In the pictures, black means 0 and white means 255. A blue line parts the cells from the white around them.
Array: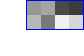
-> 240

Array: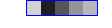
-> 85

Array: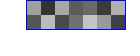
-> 74

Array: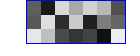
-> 74

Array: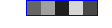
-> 31

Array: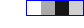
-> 22

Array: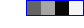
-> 8

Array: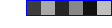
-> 38

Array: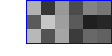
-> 165
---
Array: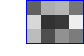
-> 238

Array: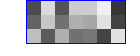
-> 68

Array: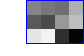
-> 190

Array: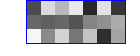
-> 171

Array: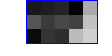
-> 194

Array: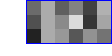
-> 165
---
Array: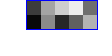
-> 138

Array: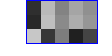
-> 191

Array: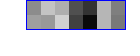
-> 153

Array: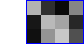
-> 185

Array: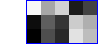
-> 94

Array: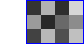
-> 40

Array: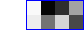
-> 115

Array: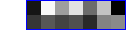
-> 87

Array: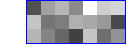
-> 117

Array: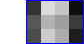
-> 178
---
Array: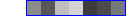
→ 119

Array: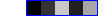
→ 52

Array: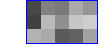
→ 150

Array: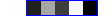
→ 61

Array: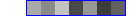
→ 138

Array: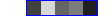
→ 100

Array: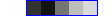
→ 117
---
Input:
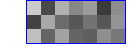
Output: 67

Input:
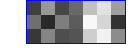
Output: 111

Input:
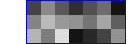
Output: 132

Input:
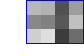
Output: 136

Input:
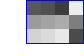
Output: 155

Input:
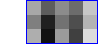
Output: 127
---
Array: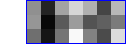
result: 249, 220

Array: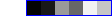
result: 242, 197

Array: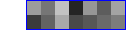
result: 194, 169

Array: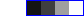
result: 253, 159

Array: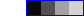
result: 211, 162

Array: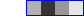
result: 229, 177

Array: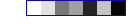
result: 253, 226
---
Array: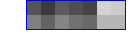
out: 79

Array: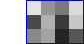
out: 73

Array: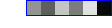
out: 124

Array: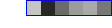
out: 120

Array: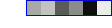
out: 139

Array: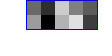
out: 61
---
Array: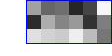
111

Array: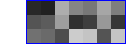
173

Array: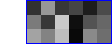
55

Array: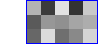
226

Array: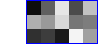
230

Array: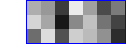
59
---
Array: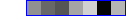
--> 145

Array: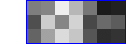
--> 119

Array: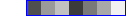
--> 154

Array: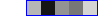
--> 147

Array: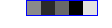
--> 104

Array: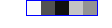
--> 147

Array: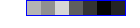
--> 95
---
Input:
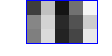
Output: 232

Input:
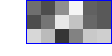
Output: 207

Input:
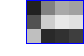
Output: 62

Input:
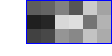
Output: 171

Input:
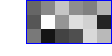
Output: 185

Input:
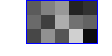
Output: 12

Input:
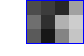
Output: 197

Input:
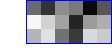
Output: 203

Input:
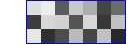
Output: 40
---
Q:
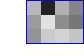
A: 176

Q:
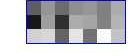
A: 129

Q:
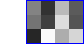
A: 186

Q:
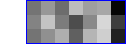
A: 167

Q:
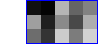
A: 101

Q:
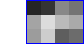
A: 136

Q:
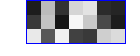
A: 43

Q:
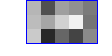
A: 145
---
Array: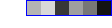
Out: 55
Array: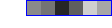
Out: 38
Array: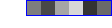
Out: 166
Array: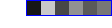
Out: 71
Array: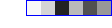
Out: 34
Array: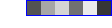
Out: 212
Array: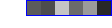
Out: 197
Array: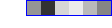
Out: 214
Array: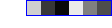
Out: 9
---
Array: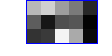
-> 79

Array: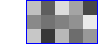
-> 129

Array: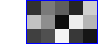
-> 13

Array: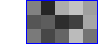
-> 45

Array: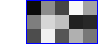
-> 192

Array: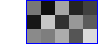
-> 48
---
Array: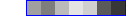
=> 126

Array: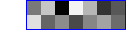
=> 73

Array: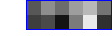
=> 62

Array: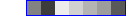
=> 130

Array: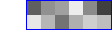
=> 115

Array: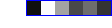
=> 73

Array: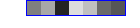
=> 106

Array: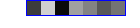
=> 88
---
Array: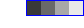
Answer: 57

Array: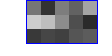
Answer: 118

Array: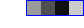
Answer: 154

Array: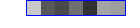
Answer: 200

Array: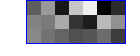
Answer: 94

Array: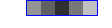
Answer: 148
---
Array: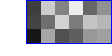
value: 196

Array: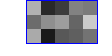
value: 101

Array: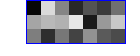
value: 153

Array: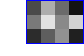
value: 137

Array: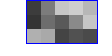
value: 138

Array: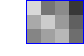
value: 154

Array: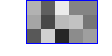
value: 194

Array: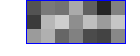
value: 155
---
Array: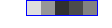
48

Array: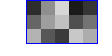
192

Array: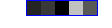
1

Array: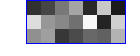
112

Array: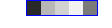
210

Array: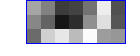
45
